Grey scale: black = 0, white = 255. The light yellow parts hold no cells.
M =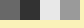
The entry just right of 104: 50
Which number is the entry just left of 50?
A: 104
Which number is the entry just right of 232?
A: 154

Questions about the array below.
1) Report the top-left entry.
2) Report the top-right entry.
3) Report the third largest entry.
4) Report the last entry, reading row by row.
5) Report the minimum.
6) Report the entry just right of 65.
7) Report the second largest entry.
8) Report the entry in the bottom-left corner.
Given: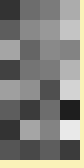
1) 51
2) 172
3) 196
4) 59
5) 30
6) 116
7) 211
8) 85

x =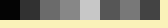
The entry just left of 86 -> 199
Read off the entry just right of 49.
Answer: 107
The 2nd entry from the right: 120

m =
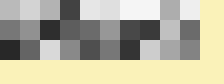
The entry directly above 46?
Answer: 179
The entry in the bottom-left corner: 40
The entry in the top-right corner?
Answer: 238
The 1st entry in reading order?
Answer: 186
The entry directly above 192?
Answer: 173
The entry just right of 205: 166
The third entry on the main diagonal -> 217
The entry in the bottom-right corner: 131
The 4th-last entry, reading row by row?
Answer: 52

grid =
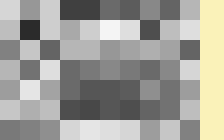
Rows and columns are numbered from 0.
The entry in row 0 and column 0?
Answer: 214
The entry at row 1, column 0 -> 190
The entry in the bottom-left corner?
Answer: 121
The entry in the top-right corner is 182
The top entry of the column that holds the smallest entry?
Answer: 151
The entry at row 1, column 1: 43
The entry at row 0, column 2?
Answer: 206
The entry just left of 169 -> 206
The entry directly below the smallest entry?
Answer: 198

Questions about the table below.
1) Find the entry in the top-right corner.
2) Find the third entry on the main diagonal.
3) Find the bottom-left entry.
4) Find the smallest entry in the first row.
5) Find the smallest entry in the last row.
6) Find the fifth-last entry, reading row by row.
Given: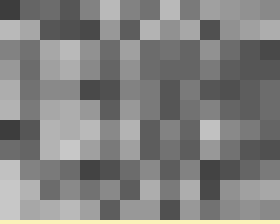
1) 137
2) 167
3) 199
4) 61
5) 80
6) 152
